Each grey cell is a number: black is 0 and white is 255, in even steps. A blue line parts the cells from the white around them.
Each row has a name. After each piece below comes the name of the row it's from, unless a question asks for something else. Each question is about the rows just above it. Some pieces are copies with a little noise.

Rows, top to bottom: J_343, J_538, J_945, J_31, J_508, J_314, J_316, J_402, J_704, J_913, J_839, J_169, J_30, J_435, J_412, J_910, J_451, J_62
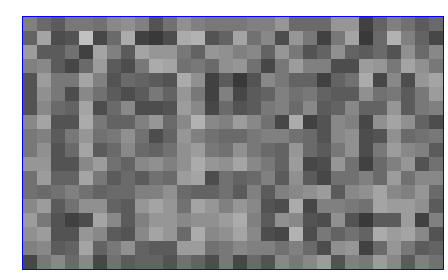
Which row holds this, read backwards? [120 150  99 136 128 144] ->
J_945
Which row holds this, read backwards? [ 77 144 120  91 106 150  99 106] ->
J_913
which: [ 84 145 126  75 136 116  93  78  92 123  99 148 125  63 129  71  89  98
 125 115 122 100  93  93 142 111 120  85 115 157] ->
J_314
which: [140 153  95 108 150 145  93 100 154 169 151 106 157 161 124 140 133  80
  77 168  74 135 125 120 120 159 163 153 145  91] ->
J_435

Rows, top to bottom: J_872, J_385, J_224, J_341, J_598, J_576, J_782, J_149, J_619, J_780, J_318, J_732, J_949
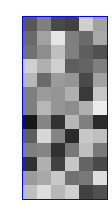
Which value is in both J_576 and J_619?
[199]
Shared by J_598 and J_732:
[155]
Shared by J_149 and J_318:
[49]

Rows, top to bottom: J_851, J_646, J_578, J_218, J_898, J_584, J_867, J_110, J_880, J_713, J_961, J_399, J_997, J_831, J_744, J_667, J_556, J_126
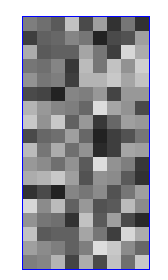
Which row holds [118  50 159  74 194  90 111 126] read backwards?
J_851
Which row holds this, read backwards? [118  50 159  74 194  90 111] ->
J_851

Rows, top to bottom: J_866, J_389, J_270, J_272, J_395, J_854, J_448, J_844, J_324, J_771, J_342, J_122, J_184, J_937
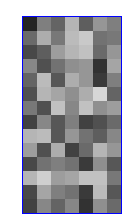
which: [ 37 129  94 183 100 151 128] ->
J_866
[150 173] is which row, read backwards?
J_395
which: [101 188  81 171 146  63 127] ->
J_395

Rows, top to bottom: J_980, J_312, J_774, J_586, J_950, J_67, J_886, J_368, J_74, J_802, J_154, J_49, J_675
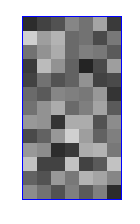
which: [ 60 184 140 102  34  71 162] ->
J_586
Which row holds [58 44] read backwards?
J_802
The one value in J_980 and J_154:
[66]

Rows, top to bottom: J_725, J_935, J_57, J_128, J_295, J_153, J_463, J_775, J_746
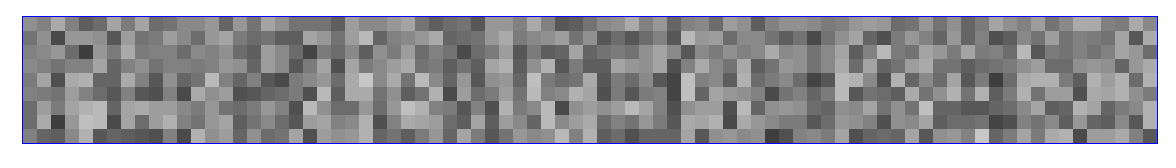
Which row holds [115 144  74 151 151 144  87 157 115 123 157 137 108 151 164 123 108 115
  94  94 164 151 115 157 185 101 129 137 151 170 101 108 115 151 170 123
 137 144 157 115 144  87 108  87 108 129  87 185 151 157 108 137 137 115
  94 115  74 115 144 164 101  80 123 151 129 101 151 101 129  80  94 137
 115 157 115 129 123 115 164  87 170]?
J_935
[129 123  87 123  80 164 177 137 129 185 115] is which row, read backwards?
J_153
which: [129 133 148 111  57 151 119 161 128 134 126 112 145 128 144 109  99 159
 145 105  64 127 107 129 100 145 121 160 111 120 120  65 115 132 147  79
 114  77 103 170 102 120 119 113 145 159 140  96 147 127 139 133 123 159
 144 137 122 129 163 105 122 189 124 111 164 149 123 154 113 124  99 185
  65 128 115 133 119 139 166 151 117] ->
J_57
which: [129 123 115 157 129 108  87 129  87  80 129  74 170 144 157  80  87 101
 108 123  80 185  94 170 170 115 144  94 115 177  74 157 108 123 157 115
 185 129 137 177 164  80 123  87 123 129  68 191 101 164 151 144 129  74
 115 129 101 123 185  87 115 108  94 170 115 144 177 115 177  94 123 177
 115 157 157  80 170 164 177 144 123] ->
J_153

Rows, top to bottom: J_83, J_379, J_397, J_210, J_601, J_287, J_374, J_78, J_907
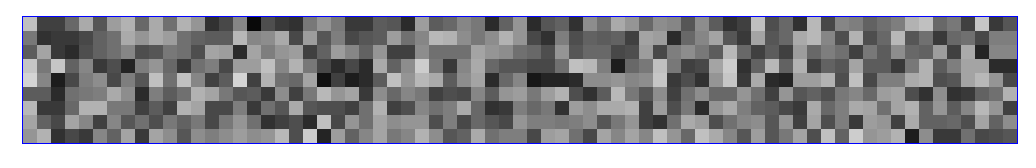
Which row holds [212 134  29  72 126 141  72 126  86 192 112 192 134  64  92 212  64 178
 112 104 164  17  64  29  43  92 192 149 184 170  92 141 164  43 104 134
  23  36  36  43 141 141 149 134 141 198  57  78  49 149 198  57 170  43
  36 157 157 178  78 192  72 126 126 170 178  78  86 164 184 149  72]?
J_601
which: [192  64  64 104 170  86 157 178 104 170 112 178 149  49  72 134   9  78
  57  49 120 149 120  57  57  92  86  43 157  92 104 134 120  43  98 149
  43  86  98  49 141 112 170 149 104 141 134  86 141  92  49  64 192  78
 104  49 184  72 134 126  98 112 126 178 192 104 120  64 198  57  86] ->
J_83
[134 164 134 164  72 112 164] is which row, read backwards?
J_907

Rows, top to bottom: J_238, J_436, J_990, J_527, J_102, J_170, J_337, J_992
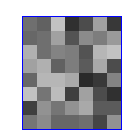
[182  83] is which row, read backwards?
J_990
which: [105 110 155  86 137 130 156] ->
J_436
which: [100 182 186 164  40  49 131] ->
J_102
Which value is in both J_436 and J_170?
[161]

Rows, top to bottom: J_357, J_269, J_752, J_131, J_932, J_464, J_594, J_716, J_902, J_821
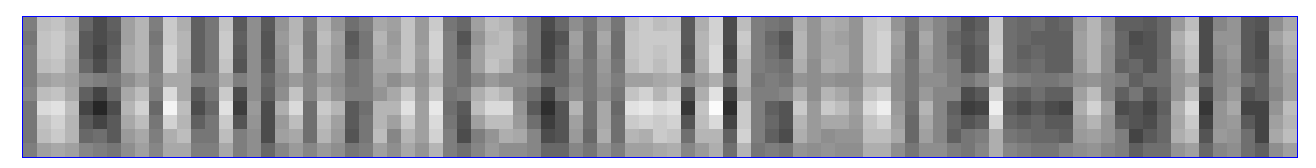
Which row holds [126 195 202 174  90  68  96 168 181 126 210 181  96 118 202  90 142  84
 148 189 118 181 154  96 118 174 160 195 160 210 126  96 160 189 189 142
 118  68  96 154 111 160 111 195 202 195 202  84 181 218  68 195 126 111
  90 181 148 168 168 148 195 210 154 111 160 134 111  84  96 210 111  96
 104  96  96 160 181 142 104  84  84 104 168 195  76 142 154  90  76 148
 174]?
J_752
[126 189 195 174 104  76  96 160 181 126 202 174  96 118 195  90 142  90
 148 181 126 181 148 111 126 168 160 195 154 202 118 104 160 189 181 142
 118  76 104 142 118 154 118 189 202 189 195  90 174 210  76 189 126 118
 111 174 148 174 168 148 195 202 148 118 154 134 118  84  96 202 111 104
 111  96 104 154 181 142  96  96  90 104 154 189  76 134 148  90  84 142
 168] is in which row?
J_357
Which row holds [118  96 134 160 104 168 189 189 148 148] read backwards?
J_902
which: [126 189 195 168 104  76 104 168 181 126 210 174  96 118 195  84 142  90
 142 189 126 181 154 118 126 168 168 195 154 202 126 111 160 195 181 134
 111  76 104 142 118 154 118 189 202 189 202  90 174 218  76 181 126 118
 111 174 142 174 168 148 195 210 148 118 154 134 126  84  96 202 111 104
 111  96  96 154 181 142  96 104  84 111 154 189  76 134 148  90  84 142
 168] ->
J_131

